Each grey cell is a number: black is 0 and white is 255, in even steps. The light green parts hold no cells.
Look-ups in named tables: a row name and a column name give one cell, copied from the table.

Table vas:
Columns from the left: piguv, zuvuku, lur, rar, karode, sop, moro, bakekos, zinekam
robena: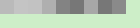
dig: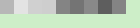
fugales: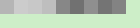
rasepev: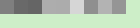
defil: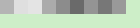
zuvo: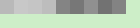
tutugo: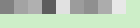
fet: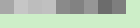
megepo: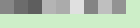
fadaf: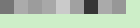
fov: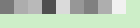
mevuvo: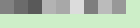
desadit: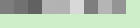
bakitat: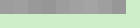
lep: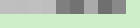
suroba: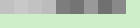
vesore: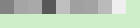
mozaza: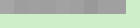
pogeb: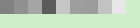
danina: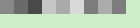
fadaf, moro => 53
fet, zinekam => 126
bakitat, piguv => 157
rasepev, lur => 101
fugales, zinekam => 131
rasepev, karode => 172
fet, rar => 192
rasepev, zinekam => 149
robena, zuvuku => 196
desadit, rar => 179
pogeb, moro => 156
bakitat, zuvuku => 159
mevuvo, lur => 89
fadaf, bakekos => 170
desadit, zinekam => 148
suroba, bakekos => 112
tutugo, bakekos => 172
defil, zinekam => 153
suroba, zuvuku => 200
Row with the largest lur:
defil

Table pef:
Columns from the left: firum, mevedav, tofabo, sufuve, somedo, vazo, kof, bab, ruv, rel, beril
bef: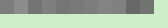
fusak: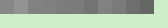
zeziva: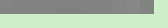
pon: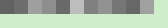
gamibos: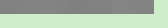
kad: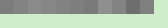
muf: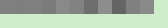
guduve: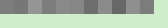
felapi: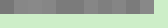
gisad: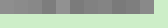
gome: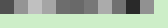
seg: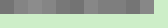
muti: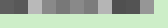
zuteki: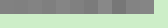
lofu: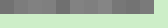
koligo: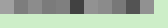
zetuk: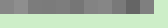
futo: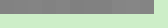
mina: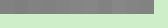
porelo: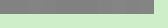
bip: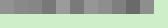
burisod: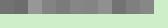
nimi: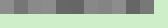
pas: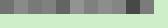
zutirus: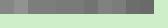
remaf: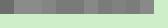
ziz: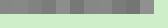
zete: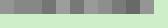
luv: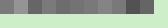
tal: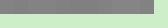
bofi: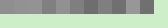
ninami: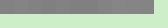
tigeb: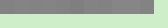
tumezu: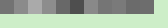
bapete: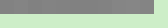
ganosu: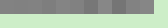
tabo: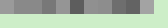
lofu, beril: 122
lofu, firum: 114
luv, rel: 82
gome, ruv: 113
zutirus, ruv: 124
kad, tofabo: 139
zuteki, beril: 133
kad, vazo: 127
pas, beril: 123
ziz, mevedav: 136
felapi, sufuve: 134
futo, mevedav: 131
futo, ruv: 133
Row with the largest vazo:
pon

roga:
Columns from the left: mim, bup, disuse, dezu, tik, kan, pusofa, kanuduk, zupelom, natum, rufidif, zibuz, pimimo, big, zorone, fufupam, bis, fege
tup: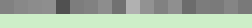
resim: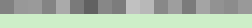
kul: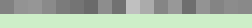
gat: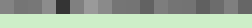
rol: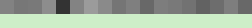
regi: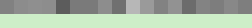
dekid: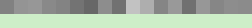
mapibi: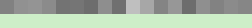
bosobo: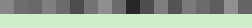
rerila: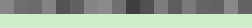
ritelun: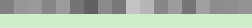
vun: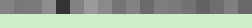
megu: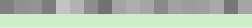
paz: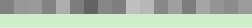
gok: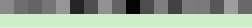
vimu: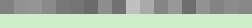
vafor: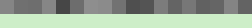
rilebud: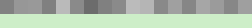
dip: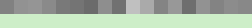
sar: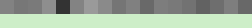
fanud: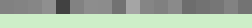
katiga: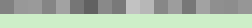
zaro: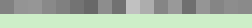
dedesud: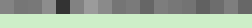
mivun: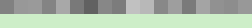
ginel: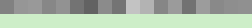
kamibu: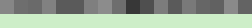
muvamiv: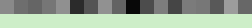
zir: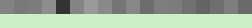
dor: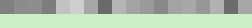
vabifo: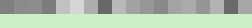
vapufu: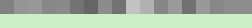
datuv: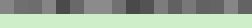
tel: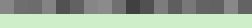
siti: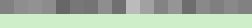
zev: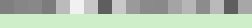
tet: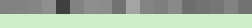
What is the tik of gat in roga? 52
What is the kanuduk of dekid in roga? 141
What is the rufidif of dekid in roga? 174
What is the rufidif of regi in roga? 154
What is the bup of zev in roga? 134
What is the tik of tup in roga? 80
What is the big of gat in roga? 115
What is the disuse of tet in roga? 134

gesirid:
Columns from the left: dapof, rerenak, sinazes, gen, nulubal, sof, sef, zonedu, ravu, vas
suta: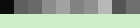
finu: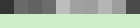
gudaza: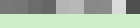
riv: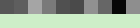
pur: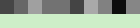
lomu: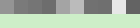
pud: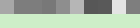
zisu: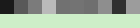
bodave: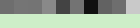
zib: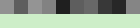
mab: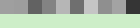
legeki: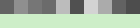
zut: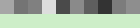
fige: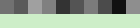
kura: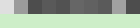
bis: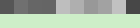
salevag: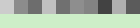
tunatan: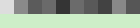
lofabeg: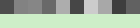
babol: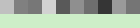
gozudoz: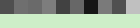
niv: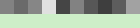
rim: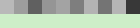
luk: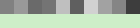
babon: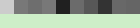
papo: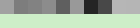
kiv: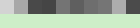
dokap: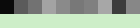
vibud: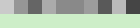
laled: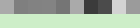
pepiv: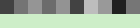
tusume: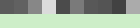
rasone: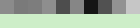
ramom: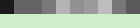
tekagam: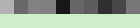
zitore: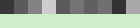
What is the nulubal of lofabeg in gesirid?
173
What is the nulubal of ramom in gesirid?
180
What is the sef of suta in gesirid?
144
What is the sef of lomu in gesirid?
113
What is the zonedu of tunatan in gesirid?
66
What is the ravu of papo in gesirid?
182
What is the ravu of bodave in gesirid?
110
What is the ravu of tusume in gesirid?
66
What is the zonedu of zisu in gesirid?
142
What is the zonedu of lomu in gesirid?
111
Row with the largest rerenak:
kiv

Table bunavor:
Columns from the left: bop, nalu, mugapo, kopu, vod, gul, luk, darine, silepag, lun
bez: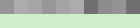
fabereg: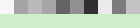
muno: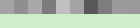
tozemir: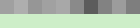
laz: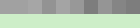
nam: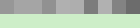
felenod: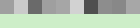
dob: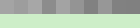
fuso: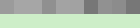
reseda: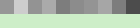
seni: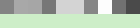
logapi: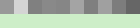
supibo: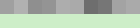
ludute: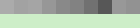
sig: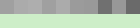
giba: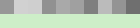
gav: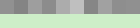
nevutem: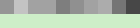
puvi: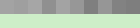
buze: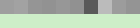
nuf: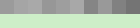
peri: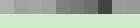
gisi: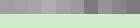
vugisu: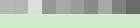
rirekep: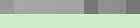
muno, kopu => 124
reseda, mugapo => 147
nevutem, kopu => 162
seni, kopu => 119
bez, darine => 140
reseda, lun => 76
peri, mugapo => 165
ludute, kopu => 151

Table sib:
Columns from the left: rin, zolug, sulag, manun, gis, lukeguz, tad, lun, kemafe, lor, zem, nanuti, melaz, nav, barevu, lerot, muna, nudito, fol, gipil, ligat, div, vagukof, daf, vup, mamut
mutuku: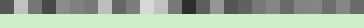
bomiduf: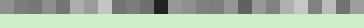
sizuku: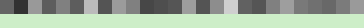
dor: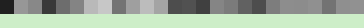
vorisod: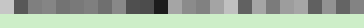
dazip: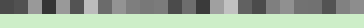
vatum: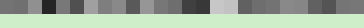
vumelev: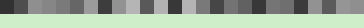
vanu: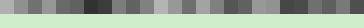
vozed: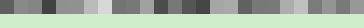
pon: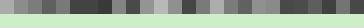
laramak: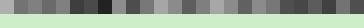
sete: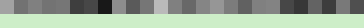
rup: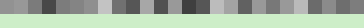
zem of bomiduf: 111
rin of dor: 32
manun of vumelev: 134
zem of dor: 188
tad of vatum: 160
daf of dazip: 83
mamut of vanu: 79
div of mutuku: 131

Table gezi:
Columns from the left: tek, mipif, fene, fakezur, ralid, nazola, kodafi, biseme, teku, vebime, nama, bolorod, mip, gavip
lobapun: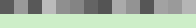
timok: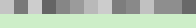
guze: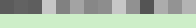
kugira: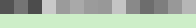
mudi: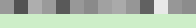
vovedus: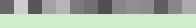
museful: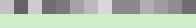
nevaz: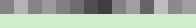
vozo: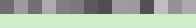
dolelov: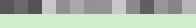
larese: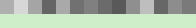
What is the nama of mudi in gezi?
97
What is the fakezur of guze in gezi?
198
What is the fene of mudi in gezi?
174
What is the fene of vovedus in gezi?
86
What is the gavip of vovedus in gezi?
170
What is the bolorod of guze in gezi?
172
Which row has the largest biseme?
museful

